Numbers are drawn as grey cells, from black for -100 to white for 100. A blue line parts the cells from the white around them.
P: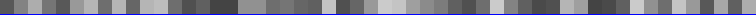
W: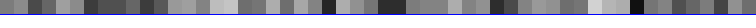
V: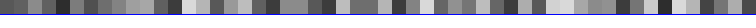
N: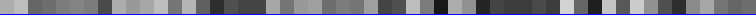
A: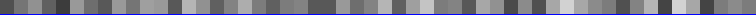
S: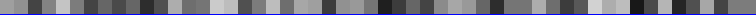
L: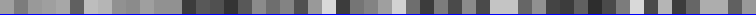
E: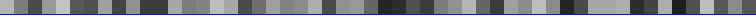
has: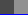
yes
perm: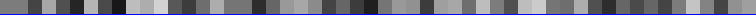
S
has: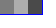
no
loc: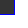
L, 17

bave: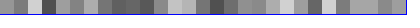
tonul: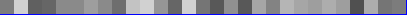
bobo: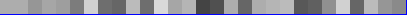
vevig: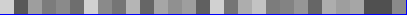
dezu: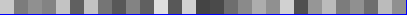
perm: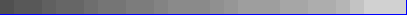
tonul
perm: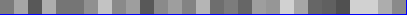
tonul
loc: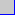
dezu, 1

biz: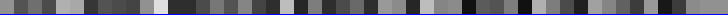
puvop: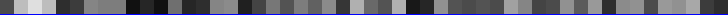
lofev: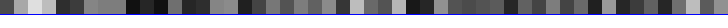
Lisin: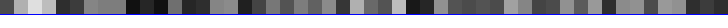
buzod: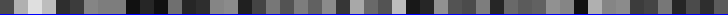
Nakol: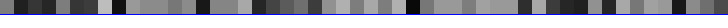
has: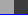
yes
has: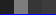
no
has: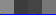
yes
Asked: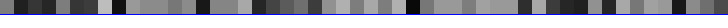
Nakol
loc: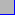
lofev, 29
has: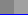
no
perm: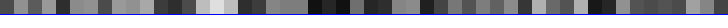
puvop

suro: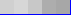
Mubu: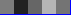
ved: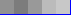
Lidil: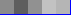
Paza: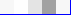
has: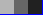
no
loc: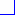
Paza, 2

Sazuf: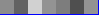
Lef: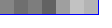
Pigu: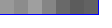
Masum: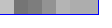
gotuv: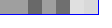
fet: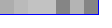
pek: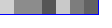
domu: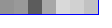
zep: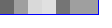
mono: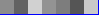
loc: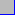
fet, 2
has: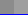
yes
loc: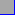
domu, 4
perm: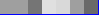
zep
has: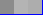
no
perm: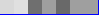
gotuv
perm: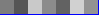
mono

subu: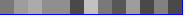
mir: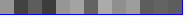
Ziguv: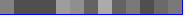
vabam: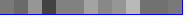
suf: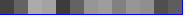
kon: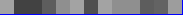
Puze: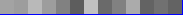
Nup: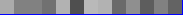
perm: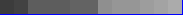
mir
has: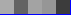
no
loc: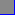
vabam, 8
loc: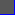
subu, 9
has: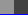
yes

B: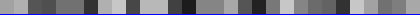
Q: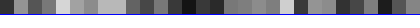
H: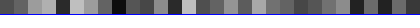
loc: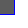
H, 18
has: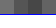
no

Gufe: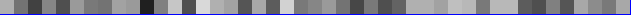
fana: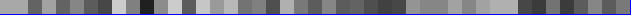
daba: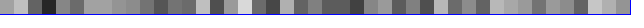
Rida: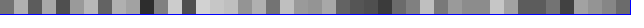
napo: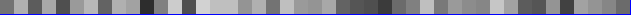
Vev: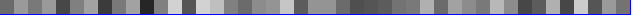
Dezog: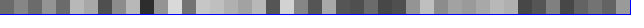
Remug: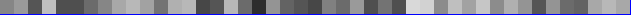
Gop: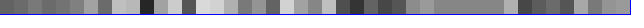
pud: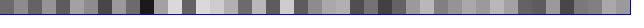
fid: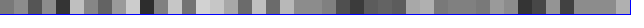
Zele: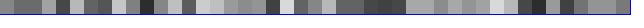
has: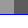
yes
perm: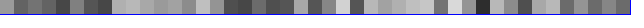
Dezog

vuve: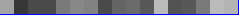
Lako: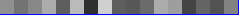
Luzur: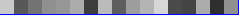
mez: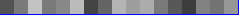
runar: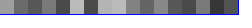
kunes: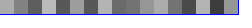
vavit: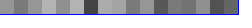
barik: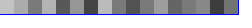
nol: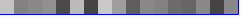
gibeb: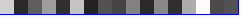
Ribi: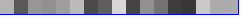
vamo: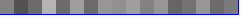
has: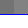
no
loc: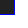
gibeb, 7
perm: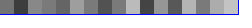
barik
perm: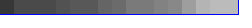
runar
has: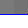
yes
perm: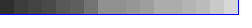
Luzur
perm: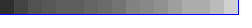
Lako

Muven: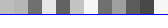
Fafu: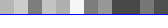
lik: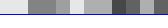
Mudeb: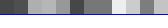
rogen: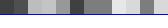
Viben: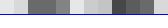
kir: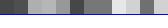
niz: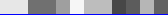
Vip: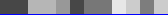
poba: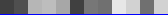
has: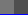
yes
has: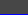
yes
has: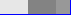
no
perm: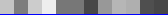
Mudeb
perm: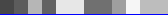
niz
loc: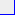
Mudeb, 9

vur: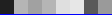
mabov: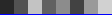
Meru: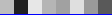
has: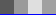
no
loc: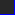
mabov, 1
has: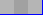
yes
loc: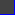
mabov, 6
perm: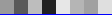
Meru

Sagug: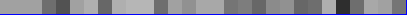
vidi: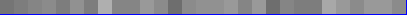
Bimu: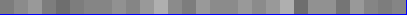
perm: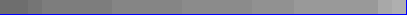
vidi
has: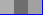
no

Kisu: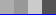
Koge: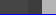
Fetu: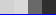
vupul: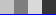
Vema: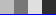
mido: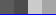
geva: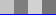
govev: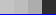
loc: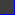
Koge, 3
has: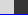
yes
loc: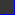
vupul, 4
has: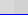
no
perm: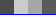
mido

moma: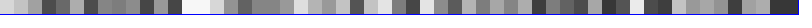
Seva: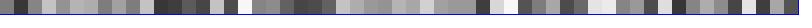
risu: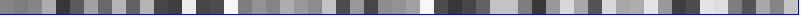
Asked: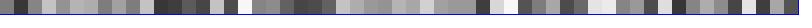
Seva
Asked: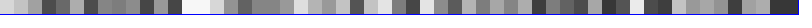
moma
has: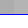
no
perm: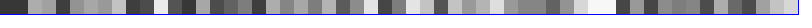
moma
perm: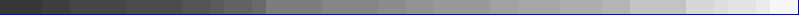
risu
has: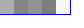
no
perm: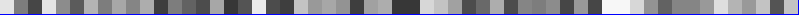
moma

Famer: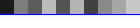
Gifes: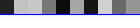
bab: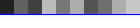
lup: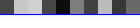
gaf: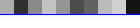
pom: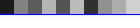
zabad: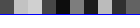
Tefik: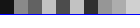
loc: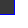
lup, 9
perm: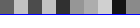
Tefik

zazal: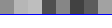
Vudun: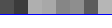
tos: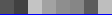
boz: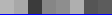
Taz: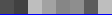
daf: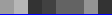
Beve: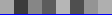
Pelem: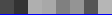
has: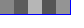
no
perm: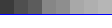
Vudun
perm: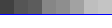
tos
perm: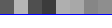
Vudun
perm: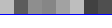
Taz

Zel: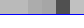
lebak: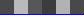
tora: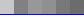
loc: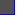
Zel, 5
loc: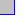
Zel, 6
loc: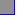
tora, 4

